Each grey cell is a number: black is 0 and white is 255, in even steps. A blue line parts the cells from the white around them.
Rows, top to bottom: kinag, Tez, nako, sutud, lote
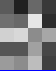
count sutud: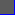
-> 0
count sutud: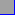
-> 1
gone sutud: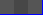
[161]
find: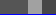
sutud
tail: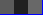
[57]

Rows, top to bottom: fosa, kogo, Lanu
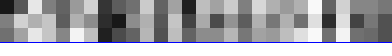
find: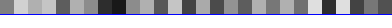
kogo
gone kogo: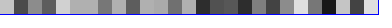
[147]
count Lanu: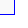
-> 1
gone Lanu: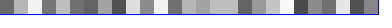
[32]
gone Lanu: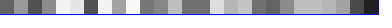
[106]
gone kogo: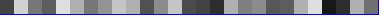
[170]

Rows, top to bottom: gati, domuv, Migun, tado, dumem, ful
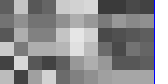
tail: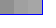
[166 166]
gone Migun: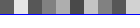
[80]
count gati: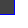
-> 1
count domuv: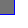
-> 3
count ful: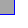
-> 3
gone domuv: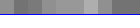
[137]
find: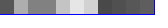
Migun

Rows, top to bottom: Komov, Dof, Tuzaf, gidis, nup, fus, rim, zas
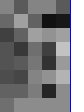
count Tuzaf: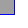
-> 2
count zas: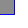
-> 4
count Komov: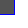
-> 0
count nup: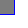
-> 0

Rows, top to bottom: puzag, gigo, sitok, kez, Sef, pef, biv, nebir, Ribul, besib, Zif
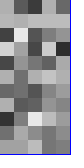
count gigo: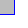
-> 3
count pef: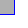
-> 3
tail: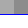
[118 140]
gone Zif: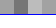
[126]

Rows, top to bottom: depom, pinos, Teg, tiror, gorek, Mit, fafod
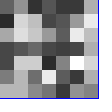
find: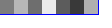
Mit
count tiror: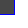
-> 3
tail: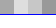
[ 92 235 191]
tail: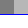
[110 235  92  57 175]
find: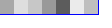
Teg
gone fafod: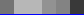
[138]
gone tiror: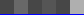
[63]

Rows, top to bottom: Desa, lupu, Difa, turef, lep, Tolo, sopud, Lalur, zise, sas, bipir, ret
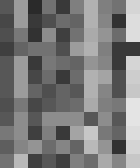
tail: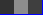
[114 170 148 108 221]
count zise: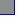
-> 5
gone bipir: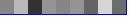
[94]
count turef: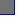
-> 2
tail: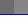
[100 185 148  50 213]
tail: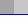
[120 100 221]

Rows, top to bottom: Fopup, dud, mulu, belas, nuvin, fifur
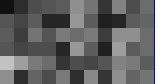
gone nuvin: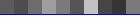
[130]
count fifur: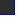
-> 2
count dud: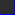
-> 0
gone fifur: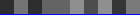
[137]
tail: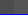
[ 92 143 116  53 130  77 108]
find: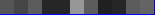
dud
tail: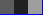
[ 92 108]

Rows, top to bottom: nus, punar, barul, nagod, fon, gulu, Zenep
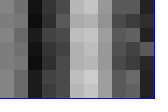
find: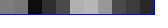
fon
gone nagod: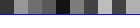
[81]

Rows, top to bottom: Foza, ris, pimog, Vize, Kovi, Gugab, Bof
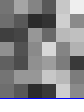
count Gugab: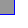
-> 2
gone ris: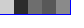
[51]

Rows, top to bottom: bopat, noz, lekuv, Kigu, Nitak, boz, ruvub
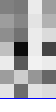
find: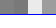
bopat
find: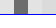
ruvub
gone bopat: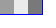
[128]
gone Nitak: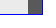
[242]
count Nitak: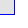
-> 0
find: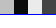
Kigu
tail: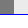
[157]

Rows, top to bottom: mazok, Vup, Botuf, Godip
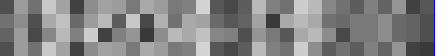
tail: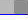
[ 72 121 121 141 106  99  79]
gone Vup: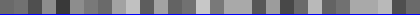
[177]

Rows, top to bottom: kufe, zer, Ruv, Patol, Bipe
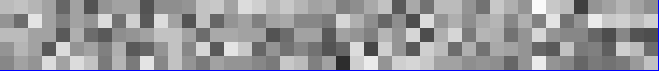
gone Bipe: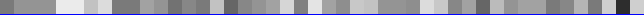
[154]
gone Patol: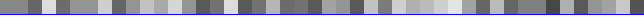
[95]
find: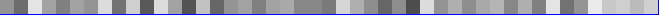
zer
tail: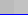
[181 162 102 162  83 148 162 162  83 142 142 148 194 200 162 220 207 181
 200 181 162 169 128 142 169 194  89 169 114 187 187 148 114 200 175 148
 250 200 187  64 148 162 181 162 142]

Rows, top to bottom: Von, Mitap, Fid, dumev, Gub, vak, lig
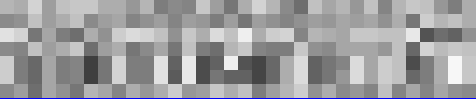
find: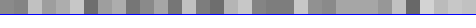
dumev
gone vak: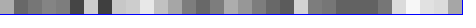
[76]
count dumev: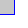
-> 4
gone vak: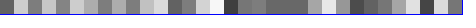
[91]
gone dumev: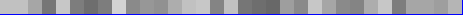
[187]

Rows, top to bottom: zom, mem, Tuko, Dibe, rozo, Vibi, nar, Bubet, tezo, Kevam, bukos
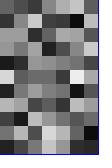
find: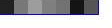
nar

